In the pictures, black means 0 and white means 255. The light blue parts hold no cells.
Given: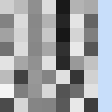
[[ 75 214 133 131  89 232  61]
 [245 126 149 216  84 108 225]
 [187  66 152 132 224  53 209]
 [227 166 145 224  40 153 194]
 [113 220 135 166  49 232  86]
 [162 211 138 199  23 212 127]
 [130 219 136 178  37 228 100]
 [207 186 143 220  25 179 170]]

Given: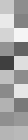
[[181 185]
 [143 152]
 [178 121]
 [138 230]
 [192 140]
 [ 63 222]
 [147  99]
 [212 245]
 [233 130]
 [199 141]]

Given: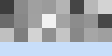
[[192 126 211 144 197 136 166 159]
 [107 136 161 242 163 140 148  71]
 [ 61 139 160 155 180  69 184 211]]

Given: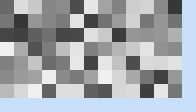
[[185 215 240  98 222 222  96  85 214 218  63 229 118]
 [138 154 161 237 138 122 162 240 213 168 116  64 152]
 [128 151 196 108 122 231  66 230 193  77 217 215 226]
 [240 171  83 125 190 227 128 149 181 201 227 145 138]
 [ 70  64  95 113  70  72 223 201  59 150 146 150 176]
 [119  55 149 134 122 227  64 114 155 210 119 149 114]
 [105 220 200 134 139  76 230 163 130 205 211 137  55]]

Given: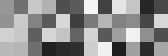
[[184 181 111  32  42  46 205 240  30 160  43 166]
 [209 199  95 213 196 100 211  89 160 241 143  79]
 [146 202 131  90 216  62 123 181 129 139  71 215]
 [150 113 200 177  79  91 243  66 229 197  38  72]]

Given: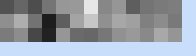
[[123 141  71  34 150 106 103 119 145 153 137 168 149]
 [143 174 115  29  94 164 198 144 167 160 128 140 121]
 [ 82 102  77 117 151 153 230 135 150  94 116 122 125]]
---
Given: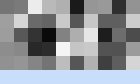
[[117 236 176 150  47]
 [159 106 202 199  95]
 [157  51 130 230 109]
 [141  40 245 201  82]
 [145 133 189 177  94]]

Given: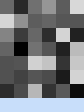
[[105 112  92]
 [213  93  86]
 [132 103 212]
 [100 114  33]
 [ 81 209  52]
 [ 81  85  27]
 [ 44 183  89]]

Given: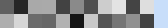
[[ 96 169  66  79 227 222]
 [174 107 178 200 117  67]]

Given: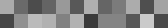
[[171  76 153 175 123  79]
 [ 70 187 129  58 132 202]]

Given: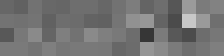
[[103 114 102 110 114 100  86 123]
 [115 116 110  99 117 151  75 154]
 [ 88 138 127 138 121  54  88 109]
 [122 116 118 121 103 149 123 117]]

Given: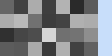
[[102 172 179  91]
 [172 113  67 172]
 [ 48  77 112 142]
 [ 92 170 176  97]]

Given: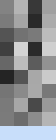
[[131  56]
 [123  41]
 [ 84 122]
 [ 63  42]
 [103  92]
 [ 36 168]
 [117 169]
 [122  73]
 [123 140]]

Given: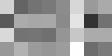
[[210 115 140 154]
 [ 90 167 138  51]
 [217 117 149 171]
 [151 155 156 109]]

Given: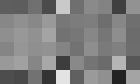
[[ 94 112 201 138  64]
 [135 136 119 126 135]
 [143 145 114 135 142]
 [133 143 132 142 128]
 [153 134  61 116 181]
 [ 77 114 227 154  34]]
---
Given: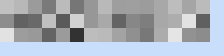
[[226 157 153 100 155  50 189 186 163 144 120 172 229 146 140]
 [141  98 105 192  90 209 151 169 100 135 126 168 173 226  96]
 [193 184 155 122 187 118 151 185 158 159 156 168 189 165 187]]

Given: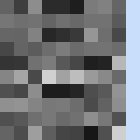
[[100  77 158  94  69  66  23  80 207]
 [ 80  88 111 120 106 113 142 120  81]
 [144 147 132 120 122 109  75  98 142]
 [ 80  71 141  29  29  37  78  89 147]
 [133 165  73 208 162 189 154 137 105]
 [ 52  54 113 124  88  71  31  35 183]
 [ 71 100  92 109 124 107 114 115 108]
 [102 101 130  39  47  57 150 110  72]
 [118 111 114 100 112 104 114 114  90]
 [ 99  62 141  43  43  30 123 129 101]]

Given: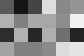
[[163 128 128 138 220 229]
 [ 45 177  38 175 111  35]
 [177 128 169 167 141 240]
 [ 90  20  69 222 136 149]]

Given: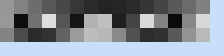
[[131  75  42  50  98 155 189 183 138  81  45  49  89 148 185]
 [152  13 114 221  85  21 178 191  30  68 217 130  10 135 216]
 [150 130 109  87  71  55  43  35  37  42  54  69  89 107 129]]

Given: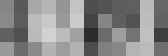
[[153 108 139 179 157 177  77 128 135 180 187 110]
 [ 96  80 186 210 187 161  44 107 158 115 192  62]
 [138  92 188 201 153 203  67 134  95  82 189  99]
 [134  89 168 181 149 195  79  83  93  95 186 102]]

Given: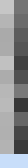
[[179  58]
 [176  70]
 [177 102]
 [186  55]
 [183 121]
 [172  80]
 [193  65]
 [171  85]
 [170  92]
 [181 107]
 [198 116]]

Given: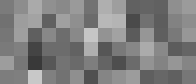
[[125 127 200 128 114 143  80 133 145 156  95 103  96 119]
 [157 119  57  87 115 106 126 100  78 107 147 131 150 133]
 [122 128  68 108 108  98 175  86 121 135 171 137  92 101]
 [118 159  95 136 109 137 198 147 162  91 150  95 121 151]
 [113 157 163  96 160 143 107 184 180  74 113  93 130 141]
 [123 141 170 144 137 154 114 175 158  97 100  97 143 155]]

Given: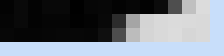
[[  7   5   5   6   7   7   6  15  77 188 213 217 220 214 217]
 [  5   9   3   5   5   1   3   8  44 165 212 217 219 218 217]
 [  3   9   3   8   8   0   6   7   3   6   2  11  78 192 220]]

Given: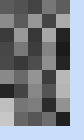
[[199 102  86 109  31]
 [190 118 125  43 146]
 [ 36  68 135  84 181]
 [137 106 148  61 184]
 [ 73  57  77 143  36]
 [ 71 120  61 131  27]
 [ 59 153  55 167  35]
 [139  91 151  68 170]
 [ 91  82  68 119  93]]
